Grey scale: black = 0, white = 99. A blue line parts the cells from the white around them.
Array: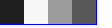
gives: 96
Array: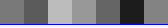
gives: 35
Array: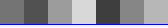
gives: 31
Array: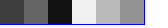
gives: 39
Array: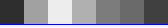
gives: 62
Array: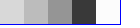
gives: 73
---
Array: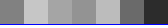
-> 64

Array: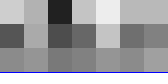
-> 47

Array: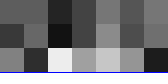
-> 92

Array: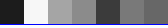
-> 64

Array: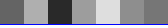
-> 16

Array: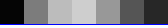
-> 73

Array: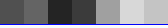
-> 14
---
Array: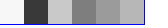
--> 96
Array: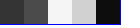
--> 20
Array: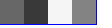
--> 40
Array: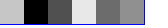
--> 77
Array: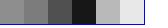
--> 55
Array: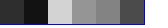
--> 18
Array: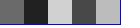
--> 41
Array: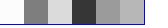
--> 98
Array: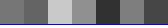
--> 46
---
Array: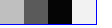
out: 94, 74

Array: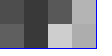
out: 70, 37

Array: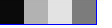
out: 48, 4

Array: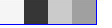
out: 62, 95

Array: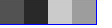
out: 61, 32

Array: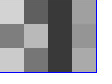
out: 62, 79
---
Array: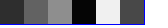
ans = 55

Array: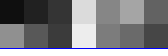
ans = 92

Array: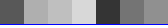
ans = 84

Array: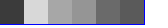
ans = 65

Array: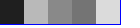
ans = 72

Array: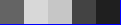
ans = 84
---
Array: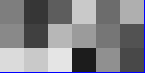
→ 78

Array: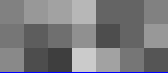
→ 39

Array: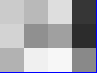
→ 72

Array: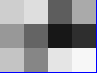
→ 86

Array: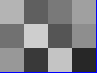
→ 37

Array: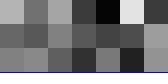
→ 2

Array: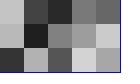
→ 16
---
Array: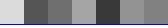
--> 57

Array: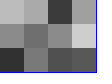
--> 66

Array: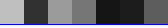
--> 46

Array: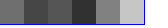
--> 43

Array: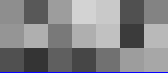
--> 75

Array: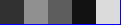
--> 36

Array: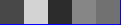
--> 44
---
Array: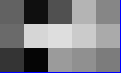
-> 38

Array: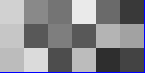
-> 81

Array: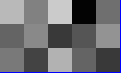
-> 72

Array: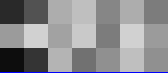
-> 16

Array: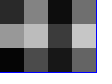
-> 16

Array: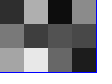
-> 18

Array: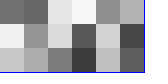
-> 44

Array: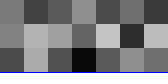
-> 47
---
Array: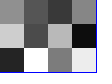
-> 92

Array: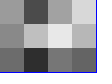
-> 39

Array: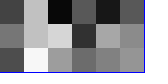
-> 58

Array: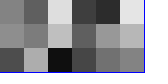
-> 51

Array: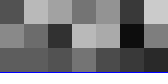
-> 16

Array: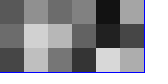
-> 67

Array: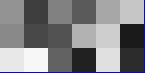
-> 17
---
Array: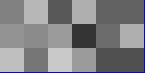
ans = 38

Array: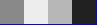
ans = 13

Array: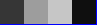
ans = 6

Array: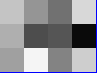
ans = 84

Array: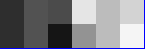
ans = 82

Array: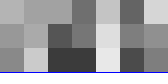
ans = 83
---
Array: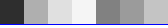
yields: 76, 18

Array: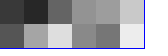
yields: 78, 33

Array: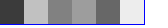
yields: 92, 23

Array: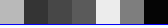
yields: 2, 72

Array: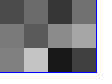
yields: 44, 50

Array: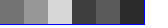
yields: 17, 45

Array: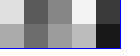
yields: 22, 66

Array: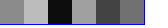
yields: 44, 54

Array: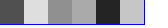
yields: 77, 31

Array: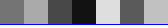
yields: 75, 45
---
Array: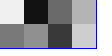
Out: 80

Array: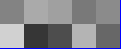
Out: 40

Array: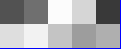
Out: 68

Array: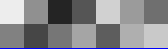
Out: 78

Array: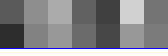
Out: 48

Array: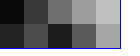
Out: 64
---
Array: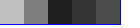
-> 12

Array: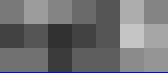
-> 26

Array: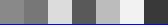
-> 34

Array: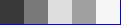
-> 86

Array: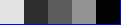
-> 36

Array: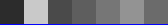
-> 36

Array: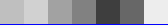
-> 50
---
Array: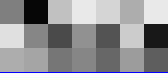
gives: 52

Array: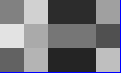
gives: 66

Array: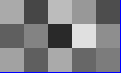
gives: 51

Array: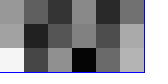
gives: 13

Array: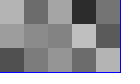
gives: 54

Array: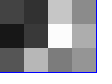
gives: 22

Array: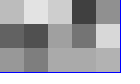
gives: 31

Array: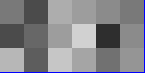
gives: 40

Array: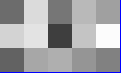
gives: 88
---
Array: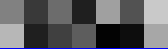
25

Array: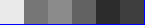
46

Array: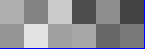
88

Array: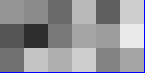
76

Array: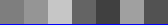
77

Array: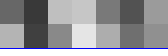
53
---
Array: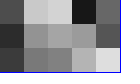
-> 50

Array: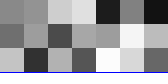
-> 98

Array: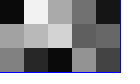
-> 4

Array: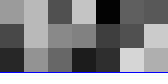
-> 18

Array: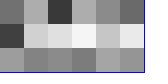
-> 48

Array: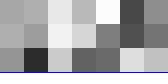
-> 41

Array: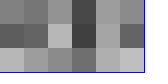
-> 43
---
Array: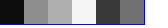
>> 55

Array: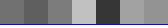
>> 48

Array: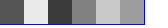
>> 91

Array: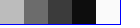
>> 73

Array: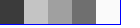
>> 23

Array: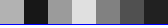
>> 60

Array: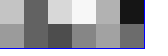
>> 38

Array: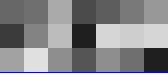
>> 55

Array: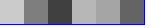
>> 49
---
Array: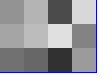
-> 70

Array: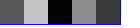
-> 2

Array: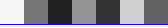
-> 20

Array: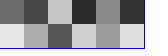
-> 16

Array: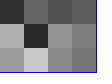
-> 39

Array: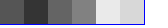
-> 50

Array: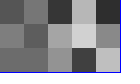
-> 21

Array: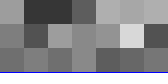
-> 68
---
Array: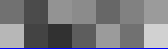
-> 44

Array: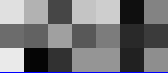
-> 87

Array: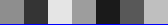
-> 55

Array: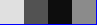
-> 87

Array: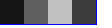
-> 8

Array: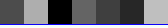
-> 29

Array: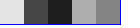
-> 88

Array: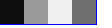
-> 6

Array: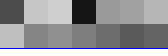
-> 29
